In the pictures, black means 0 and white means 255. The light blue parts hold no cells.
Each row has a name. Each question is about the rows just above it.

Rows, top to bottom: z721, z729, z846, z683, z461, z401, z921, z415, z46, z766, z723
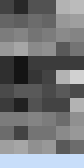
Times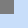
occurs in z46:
3
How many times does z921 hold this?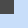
3
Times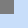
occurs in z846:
2
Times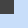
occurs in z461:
0

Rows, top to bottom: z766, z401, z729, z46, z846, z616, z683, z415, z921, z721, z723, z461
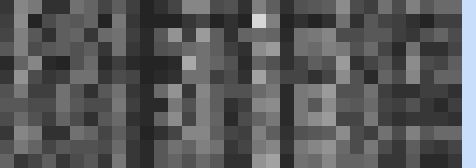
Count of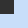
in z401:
5
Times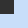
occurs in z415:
1
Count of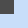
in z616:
4
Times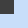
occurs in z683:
5
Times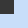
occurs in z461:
7
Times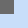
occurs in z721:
2
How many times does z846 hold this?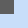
2

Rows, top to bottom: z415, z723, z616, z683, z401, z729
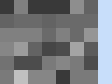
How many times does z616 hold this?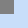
4
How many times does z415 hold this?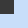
4
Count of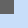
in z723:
2
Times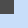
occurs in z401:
3
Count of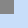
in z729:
2
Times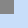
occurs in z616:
0
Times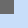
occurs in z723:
5

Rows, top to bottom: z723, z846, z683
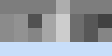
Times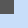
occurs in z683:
1
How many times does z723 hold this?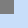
7
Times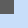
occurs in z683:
0
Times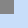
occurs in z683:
2
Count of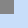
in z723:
0
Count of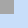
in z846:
1
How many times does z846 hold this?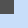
1

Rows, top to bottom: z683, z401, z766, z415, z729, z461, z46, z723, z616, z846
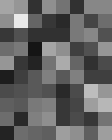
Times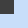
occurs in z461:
3
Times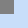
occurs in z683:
0
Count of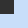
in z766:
3

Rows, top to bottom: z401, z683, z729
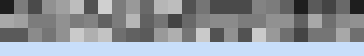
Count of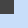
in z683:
1
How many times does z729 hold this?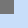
4
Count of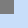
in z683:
6
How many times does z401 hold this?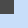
4
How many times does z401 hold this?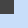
1

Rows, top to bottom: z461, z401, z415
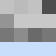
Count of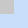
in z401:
3
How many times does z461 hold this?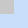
0
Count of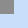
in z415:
1
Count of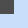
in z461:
1
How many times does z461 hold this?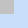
2
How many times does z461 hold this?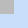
1
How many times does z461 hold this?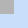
0

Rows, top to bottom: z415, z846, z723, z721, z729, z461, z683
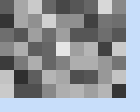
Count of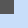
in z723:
4
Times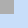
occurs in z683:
1
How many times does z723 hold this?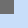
3
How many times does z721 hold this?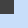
1
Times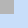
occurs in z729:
0
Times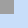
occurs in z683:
1
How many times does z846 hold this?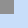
3

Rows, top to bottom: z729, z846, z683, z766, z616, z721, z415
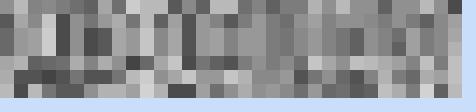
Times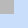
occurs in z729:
7
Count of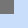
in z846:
2
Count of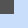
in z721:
7
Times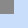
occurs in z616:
1
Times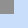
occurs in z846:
5

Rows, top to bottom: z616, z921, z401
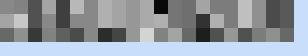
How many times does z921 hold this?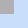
3
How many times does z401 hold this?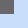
3
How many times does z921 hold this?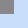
3
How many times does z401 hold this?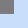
1
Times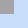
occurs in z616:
3
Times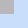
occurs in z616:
1

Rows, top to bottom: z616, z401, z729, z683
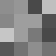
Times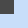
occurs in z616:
1
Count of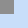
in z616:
1
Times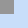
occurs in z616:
1
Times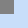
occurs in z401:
0
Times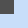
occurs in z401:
1
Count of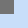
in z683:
2

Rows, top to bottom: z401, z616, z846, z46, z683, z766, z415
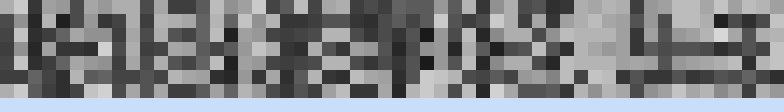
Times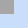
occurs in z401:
5
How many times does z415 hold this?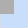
2
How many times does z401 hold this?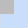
5
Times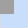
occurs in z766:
3
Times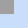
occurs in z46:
4
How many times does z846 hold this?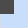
6

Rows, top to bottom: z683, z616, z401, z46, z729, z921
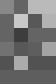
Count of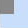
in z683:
1
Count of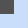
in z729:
3
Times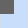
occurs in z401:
3
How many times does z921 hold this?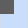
4

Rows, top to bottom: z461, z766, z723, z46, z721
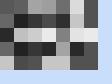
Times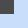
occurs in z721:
1
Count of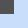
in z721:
3
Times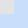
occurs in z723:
1
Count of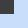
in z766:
0
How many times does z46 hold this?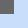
1

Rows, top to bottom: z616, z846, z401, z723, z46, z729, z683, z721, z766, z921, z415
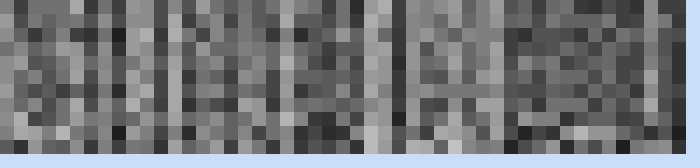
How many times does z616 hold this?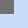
10
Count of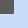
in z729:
4
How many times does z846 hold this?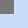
6
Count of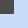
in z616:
2
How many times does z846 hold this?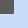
3

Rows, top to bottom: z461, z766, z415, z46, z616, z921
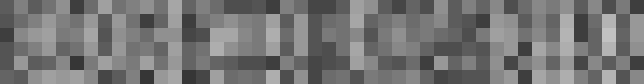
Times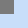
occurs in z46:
2
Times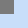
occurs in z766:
2

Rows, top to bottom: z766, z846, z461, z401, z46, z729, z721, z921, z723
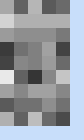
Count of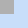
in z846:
4
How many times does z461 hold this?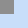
3
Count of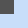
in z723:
0
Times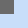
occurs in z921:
0
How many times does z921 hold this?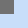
3
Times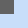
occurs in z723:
1
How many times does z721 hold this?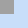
3

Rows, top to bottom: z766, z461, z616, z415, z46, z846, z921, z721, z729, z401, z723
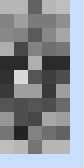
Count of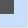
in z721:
2
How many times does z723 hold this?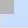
3
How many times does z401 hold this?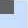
1
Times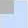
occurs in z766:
3
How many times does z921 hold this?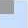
3
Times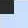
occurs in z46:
4

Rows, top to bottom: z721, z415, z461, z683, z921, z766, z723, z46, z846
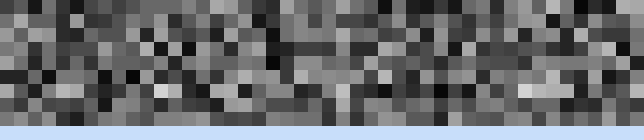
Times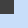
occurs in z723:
6
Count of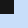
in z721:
5
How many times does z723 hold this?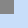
3

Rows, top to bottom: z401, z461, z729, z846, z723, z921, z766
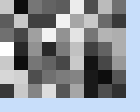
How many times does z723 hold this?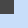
2
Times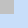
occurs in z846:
1

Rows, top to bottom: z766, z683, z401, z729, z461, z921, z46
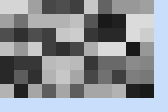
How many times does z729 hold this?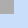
1
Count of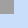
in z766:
2
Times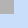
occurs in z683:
3
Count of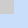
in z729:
1
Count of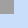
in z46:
0
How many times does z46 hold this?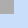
0
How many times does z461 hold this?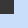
3

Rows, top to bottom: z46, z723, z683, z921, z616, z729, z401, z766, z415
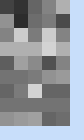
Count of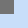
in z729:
2
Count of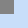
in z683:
2
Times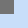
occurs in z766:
5
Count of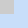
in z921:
0
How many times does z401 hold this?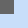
3
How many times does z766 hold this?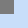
0
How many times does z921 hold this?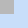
0

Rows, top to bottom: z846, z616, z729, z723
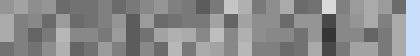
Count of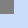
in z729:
1
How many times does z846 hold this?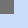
3

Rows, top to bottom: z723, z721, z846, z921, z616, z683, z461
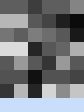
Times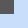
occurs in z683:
0
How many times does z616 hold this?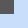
3
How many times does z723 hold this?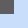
4
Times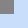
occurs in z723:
1
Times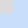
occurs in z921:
2
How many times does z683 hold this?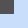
4

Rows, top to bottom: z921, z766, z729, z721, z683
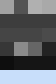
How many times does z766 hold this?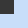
0
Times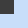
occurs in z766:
4
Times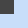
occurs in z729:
3
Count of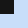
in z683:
3
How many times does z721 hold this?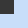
1

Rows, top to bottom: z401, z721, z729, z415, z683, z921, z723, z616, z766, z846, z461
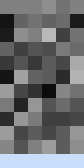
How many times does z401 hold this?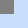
4
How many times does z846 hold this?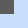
2

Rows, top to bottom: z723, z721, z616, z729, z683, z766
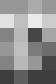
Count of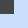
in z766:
0
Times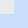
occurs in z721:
1
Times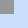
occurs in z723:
3
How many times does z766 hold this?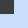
3

